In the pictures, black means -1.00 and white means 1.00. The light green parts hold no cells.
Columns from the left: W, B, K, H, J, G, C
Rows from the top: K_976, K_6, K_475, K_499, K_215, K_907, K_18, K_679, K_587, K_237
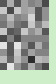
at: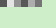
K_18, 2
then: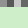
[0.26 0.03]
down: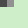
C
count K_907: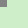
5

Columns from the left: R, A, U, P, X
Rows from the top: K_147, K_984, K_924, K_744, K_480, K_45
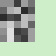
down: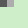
X
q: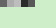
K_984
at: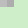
K_924, 4
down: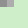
A
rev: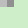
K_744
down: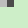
P
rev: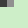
K_147

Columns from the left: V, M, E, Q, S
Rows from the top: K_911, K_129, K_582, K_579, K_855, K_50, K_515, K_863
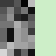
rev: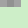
K_50
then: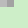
[0.27 0.14]
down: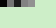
Q
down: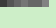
V
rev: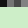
K_129

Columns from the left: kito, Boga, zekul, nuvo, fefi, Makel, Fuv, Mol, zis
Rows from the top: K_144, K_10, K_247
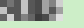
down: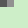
Mol
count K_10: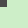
1
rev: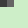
K_247
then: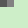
[-0.21 -0.53]

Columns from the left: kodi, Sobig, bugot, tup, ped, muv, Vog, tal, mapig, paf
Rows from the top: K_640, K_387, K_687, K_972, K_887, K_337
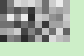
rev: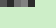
K_337
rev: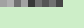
K_387
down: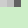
paf
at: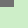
K_972, 1
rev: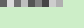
K_887
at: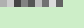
K_887, 2

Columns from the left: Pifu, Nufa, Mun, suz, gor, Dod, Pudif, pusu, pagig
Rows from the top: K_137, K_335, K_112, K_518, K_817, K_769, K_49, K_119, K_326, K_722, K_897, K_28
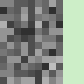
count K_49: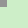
4
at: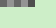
K_49, 1
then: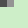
[-0.07 -0.07]
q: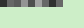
K_335
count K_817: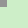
4

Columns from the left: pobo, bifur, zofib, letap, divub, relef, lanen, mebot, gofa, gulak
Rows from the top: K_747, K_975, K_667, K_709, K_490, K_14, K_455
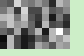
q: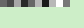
K_490
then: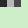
[-0.32 -0.68]
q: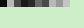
K_14
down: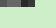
divub
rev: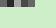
K_490

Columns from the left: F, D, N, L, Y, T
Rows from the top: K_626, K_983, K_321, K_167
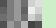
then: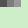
[-0.13  0.64]
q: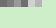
K_321
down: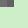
L
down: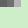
L

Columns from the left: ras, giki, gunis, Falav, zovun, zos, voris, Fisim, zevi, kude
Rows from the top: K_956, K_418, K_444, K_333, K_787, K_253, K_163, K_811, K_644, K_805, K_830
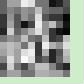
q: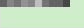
K_418
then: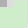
[ 0.15 -0.58]
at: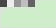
K_333, 5
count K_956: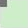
2
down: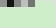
Falav
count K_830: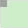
4

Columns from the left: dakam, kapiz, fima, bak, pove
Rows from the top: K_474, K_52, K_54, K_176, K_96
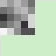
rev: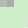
K_52
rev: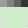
K_54

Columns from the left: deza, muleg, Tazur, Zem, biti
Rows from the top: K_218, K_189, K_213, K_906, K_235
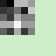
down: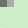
Tazur
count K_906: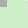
2
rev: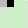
K_218

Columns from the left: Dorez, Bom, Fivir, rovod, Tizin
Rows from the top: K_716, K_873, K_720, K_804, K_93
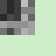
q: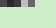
K_716
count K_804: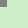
0

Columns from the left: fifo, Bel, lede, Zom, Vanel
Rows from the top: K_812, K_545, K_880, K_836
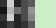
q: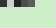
K_812
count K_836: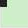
2
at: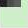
K_812, 3

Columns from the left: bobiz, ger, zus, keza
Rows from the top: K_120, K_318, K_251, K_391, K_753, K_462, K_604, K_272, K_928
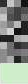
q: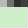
K_604
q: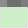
K_272
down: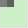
keza
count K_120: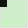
1
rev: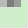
K_391

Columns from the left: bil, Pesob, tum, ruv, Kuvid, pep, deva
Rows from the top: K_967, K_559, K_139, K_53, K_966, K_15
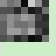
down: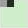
tum
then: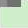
[ 0.00 -0.58]
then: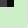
[-0.81 -0.11]

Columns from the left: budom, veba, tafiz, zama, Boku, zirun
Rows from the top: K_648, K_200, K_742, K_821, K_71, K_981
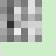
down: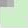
budom
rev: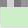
K_981
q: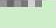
K_981
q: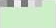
K_71

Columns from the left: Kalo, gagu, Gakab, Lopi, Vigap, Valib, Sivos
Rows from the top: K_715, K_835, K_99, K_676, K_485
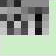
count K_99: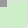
2
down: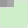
Sivos
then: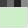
[0.08 0.08]

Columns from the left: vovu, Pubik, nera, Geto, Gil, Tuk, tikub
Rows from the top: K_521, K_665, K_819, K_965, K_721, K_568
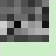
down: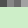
Tuk
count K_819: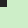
0
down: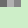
Geto

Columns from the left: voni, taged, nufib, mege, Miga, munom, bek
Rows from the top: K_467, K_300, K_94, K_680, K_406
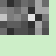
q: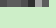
K_680
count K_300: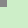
2
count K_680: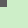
3
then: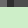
[-0.51  0.20]

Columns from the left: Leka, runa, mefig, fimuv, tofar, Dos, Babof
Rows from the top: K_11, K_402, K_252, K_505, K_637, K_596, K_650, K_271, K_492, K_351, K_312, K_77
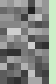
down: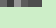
Dos
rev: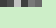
K_312
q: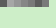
K_492
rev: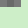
K_402

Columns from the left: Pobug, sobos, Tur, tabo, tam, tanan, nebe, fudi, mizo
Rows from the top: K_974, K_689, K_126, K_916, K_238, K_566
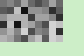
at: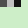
K_689, 2
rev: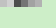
K_916
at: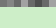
K_974, 1
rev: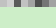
K_566
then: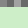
[-0.39 -0.18]
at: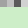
K_566, 5

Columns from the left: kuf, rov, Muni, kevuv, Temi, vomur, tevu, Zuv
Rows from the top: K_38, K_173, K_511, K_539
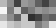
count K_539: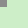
0
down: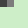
vomur
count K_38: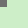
1
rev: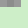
K_173
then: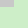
[-0.03  0.20]
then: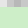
[ 0.57 -0.03]
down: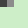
tevu

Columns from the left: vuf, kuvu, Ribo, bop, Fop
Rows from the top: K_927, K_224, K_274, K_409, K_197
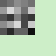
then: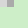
[-0.11  0.57]
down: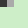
kuvu
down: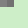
bop
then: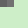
[0.10 0.00]

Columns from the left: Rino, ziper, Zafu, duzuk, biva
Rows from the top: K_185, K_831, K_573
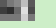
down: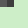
Rino
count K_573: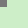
4

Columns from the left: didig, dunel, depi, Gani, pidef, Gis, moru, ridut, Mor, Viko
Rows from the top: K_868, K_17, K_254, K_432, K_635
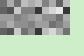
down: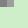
pidef
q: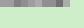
K_254

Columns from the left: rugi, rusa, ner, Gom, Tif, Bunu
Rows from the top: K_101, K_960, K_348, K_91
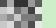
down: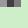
Tif
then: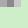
[-0.03 -0.03]

